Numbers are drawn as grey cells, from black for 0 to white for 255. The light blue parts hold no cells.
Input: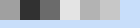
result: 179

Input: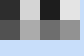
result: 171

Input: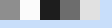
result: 142

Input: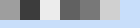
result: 158

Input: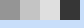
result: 149

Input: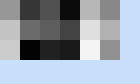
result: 203

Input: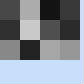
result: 166

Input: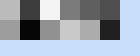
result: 187

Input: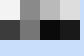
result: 186
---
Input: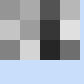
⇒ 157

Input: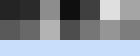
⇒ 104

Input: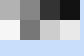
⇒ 119

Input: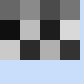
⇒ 189

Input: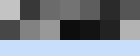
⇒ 130

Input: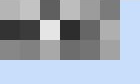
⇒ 59

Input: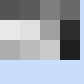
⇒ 224

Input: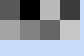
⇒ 130
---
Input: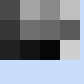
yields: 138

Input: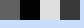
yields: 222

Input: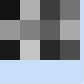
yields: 61

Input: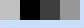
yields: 62

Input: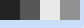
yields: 233

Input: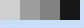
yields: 129

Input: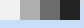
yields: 108
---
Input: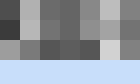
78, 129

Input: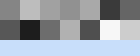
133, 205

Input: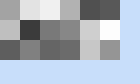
163, 149

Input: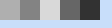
175, 50

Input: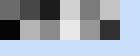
107, 49

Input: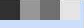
48, 228

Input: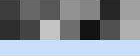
61, 176
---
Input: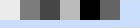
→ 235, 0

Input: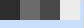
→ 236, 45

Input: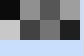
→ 200, 11

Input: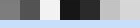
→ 242, 22

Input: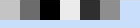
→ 235, 0

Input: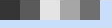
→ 228, 53

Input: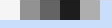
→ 245, 29
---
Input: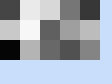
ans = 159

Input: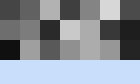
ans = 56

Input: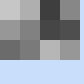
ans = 70

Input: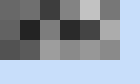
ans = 68

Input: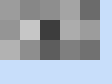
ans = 172

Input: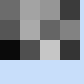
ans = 101

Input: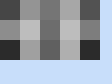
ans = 189

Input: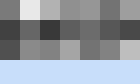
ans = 87
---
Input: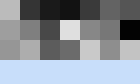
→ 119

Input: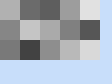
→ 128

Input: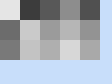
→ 182

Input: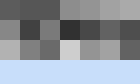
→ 98

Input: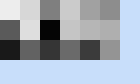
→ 182

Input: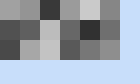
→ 49

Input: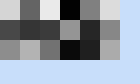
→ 38

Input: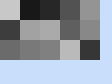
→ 95

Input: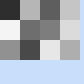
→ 125

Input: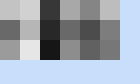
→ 76
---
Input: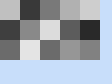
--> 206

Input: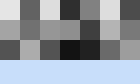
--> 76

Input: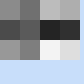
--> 174

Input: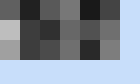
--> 68

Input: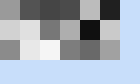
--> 32

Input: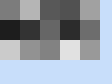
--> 161

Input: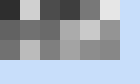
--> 230

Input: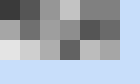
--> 128
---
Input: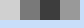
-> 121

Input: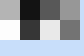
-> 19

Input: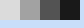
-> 162

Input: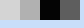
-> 177

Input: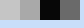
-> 169

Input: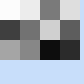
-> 236

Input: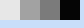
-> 162
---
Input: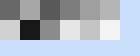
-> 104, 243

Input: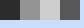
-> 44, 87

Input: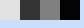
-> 225, 3

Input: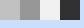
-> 192, 48

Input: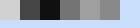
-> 209, 137

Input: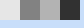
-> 230, 49

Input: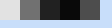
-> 226, 77

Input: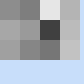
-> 141, 194

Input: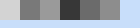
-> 211, 141

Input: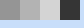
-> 149, 53
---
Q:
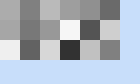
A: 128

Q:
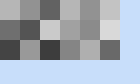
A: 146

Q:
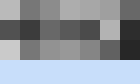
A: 119

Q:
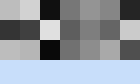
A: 210

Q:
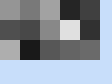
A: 121

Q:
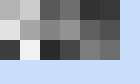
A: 204
